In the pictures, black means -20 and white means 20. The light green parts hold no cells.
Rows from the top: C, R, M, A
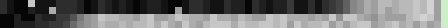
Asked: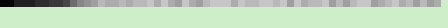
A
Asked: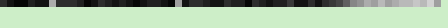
R
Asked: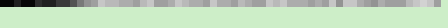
M
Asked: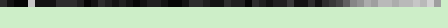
C

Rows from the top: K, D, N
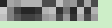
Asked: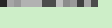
K
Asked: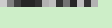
D
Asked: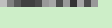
N

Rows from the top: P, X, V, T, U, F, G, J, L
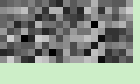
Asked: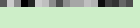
F
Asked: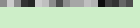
L
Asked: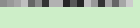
X

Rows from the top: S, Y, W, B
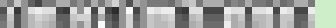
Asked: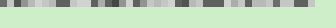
W
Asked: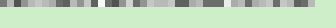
B
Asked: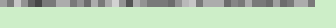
S

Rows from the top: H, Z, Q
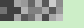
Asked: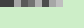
Q
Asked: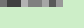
Z

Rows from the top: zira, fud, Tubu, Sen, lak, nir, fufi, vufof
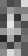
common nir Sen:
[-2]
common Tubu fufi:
[-10]
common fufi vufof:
[-6]
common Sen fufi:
[-2]

